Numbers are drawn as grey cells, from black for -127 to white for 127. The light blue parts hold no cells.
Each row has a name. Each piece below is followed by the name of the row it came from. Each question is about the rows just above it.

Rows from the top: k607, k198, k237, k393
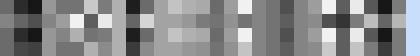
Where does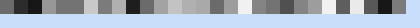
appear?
k607
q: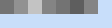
k393
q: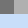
k393
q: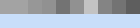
k393
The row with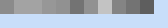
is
k393
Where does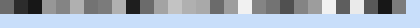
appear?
k237
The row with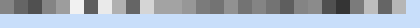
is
k198

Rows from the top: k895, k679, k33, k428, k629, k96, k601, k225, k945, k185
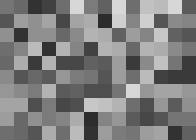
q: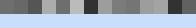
k185
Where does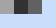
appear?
k185

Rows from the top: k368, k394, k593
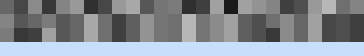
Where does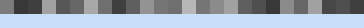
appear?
k593
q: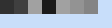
k368
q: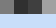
k368
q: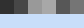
k368
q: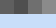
k394
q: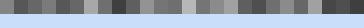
k394

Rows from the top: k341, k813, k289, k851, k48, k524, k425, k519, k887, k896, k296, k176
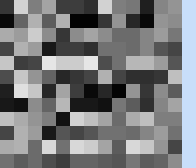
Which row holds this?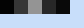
k813
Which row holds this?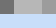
k48
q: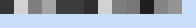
k341
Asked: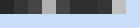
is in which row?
k524

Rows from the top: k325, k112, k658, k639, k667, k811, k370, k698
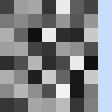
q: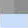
k639
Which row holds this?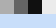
k658
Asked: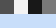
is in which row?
k370
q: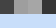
k325
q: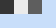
k325

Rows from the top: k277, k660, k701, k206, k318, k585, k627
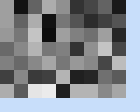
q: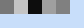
k701
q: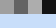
k660
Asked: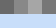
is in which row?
k318
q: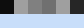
k701
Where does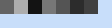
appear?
k660

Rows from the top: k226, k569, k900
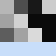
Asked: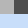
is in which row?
k226
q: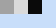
k900
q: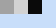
k569

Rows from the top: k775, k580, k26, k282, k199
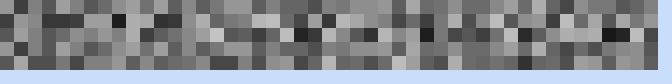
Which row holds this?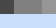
k199
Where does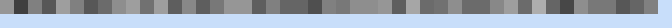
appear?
k775
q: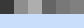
k580
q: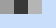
k580
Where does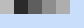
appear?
k26
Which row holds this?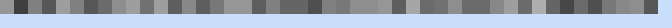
k282

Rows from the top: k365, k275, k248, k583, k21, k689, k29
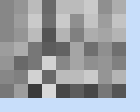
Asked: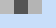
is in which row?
k248
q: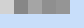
k21
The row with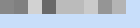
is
k689

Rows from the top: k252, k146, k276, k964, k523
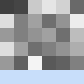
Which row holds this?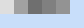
k964
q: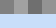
k146
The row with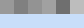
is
k276
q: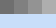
k964
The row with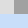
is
k964
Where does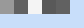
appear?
k523
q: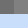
k964

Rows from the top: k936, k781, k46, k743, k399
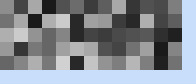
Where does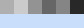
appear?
k46
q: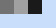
k743

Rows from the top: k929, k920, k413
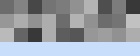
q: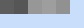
k413
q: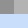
k929
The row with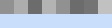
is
k920
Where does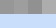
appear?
k413
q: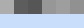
k413
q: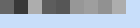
k413

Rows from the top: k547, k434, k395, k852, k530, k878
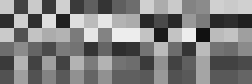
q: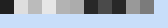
k434
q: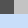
k395
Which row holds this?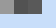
k878
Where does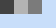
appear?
k530
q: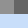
k878

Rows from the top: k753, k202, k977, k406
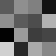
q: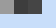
k977
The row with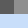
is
k753
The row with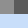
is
k202
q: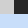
k406
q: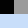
k977

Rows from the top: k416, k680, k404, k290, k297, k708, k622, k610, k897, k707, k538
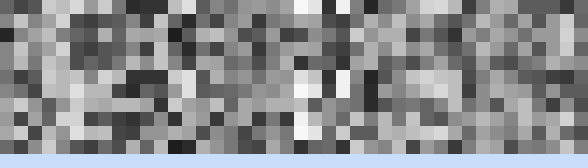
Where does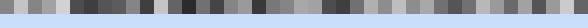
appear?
k680
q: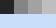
k404

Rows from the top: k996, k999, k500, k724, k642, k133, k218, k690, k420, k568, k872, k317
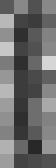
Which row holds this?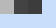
k999
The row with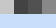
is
k724

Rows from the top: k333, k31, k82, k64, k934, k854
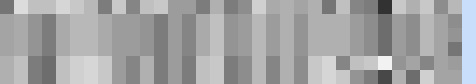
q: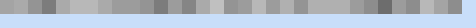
k31
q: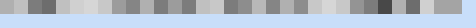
k854
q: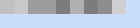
k333

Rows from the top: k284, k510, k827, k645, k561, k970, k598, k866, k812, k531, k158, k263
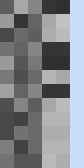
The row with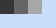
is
k510
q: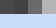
k812
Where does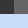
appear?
k510
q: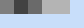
k158

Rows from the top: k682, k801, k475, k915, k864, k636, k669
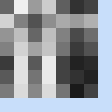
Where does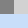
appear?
k915
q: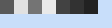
k636
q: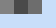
k475
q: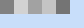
k915
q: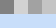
k915
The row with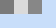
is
k669
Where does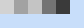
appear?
k915

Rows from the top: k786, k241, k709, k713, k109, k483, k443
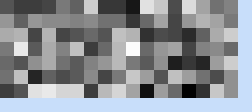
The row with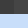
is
k786
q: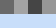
k241
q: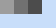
k483
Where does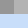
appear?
k241

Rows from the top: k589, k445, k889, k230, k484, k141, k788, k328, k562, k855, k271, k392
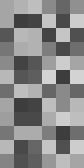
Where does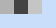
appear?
k889
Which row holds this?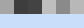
k328
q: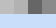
k788
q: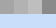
k589
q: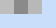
k328

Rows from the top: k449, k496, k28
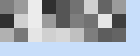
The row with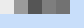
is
k496
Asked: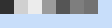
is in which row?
k496
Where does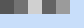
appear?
k449

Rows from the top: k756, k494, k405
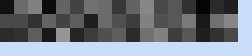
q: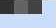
k494
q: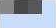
k756
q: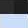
k756
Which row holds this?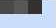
k756
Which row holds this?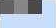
k756
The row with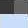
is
k756
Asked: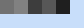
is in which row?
k405

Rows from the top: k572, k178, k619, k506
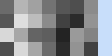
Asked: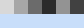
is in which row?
k506
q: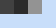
k178
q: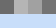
k572
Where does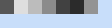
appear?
k178
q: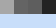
k619
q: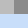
k178
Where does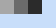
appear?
k506

